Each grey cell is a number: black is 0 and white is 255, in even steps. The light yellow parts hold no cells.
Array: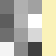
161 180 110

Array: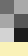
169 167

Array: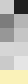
32 124

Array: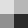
183 145

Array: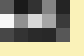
36 165 42

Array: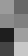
103 139

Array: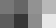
184 140
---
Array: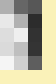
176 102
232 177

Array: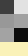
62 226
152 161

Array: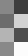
135 61
108 210

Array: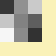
55 145
198 130

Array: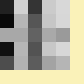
33 209
10 182

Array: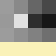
156 137
153 225

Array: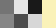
116 229
134 76

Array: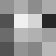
146 173
81 240
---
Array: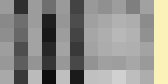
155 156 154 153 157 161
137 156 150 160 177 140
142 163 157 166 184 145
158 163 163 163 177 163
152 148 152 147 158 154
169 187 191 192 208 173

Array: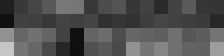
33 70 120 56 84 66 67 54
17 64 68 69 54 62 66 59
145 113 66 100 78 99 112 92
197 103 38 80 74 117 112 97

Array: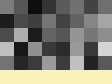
124 13 91 67
28 63 66 134
76 28 86 119
191 145 43 57
115 59 60 35

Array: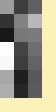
157 96
51 184
23 123
253 110
248 99
167 89
173 91

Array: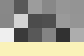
136 156 150
135 76 154
239 88 49

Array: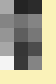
170 43
132 132
149 119
167 76
244 132

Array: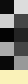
12
208
3
171
8
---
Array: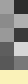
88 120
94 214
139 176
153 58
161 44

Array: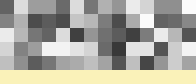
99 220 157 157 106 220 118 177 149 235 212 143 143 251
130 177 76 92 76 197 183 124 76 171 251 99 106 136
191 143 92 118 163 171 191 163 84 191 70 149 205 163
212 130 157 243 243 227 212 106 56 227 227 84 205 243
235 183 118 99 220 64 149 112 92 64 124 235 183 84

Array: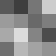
89 62 118 205
111 184 163 147
155 140 105 126
169 220 132 76

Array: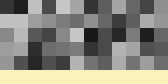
52 30 192 74 199 165 52 94 165 102 68 143
136 185 88 68 136 199 24 74 38 123 30 102
150 80 38 80 60 179 115 94 171 115 157 109
157 165 46 109 115 123 52 74 179 165 80 88
192 192 157 143 123 109 143 102 60 94 171 150

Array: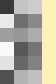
58 197 205
81 179 191
158 151 172
226 103 130
234 110 137
249 88 117

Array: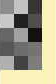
87 108 116
102 161 17
140 194 53
175 66 124
200 33 79
